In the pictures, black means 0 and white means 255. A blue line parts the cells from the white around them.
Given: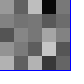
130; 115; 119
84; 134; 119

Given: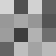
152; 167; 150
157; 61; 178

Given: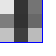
125; 50; 104
194; 63; 187

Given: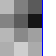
131; 91; 21
183; 137; 160

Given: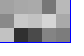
137; 200; 194
194; 48; 74

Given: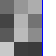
68; 180; 115
89; 187; 140

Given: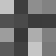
81; 74; 59
157; 56; 173
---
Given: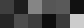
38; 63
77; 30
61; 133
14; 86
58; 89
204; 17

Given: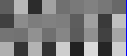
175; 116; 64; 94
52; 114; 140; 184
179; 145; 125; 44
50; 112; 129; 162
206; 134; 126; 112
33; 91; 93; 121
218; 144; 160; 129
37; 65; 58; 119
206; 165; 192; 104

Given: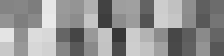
200; 228; 147; 132
152; 145; 126; 134
215; 220; 137; 125
209; 216; 233; 230
133; 101; 151; 154
88; 69; 140; 148
138; 153; 197; 176
195; 197; 61; 66
76; 55; 141; 158
206; 204; 156; 160
194; 179; 83; 99
161; 140; 207; 205
73; 71; 198; 193
97; 93; 139; 142
148; 138; 88; 95
87; 101; 117; 108

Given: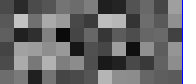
109; 75; 68; 95; 88; 74
122; 171; 161; 32; 195; 42
32; 120; 157; 47; 112; 75
116; 178; 142; 129; 170; 85
69; 126; 153; 10; 154; 116
74; 140; 22; 69; 72; 108
85; 78; 80; 103; 59; 126
181; 25; 70; 54; 189; 31
142; 33; 158; 92; 183; 36
140; 73; 15; 77; 52; 83
102; 57; 144; 102; 109; 104
94; 98; 93; 105; 89; 70
91; 141; 149; 65; 144; 159

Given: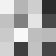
212; 202; 193; 242
63; 248; 128; 181
194; 190; 228; 206
69; 186; 73; 43

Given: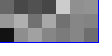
18; 151; 103
142; 175; 72
161; 113; 81
134; 168; 70
123; 113; 204
134; 134; 144
110; 131; 147
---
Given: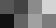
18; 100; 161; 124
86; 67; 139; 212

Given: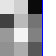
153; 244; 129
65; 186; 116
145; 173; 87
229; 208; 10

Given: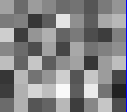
61; 176; 213; 190; 249; 93; 235; 115; 33
190; 100; 198; 93; 143; 162; 54; 156; 190
162; 107; 156; 135; 107; 115; 85; 122; 149
206; 61; 149; 176; 100; 122; 77; 61; 128
54; 184; 115; 149; 206; 85; 198; 156; 69
107; 176; 85; 100; 184; 61; 135; 198; 77
135; 107; 77; 162; 69; 168; 115; 128; 143
122; 128; 54; 93; 227; 143; 93; 168; 184

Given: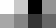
167; 133; 52; 103
254; 201; 0; 148

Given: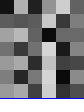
126; 38; 120; 213; 10; 139
113; 57; 113; 213; 26; 133
162; 184; 98; 10; 105; 105
92; 85; 92; 200; 57; 126
154; 169; 64; 206; 50; 78
154; 169; 44; 192; 64; 71
18; 176; 32; 147; 206; 98

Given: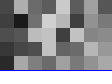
78; 86; 188; 194; 63; 194; 133; 139
41; 168; 127; 107; 160; 121; 146; 168
63; 26; 113; 208; 182; 63; 146; 121
71; 174; 107; 92; 202; 92; 160; 86
55; 71; 78; 194; 100; 107; 182; 152
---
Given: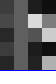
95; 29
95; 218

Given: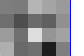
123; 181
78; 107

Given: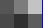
124; 195
48; 92

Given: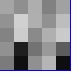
143; 174
208; 175

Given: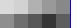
210; 177
111; 87

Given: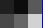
12; 89
102; 210
